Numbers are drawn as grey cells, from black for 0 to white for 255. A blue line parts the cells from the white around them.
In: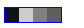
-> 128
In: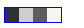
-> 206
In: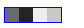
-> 200
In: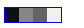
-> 135
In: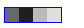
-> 186
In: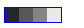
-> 132
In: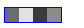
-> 139
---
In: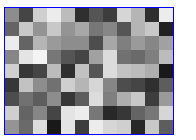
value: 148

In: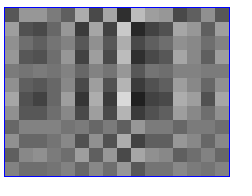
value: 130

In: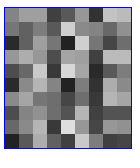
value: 34

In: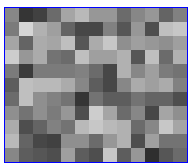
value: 135

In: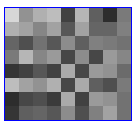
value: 53

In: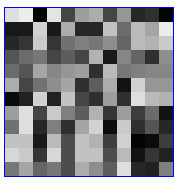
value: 119

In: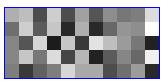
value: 126

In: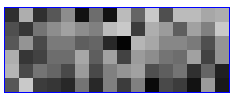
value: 87
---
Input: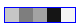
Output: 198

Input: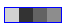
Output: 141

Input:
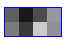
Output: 152

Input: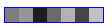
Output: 178

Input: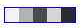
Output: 214

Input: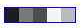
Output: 188
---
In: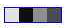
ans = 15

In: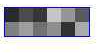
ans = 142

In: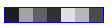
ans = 224

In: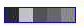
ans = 82

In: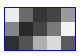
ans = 176

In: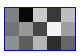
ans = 181

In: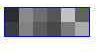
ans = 73

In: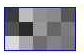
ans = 110

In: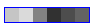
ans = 49

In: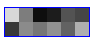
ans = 145
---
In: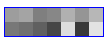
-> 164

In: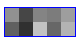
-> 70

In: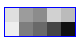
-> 156

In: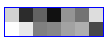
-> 44

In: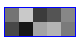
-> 201

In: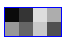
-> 52

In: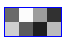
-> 252

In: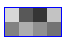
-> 88

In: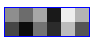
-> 108
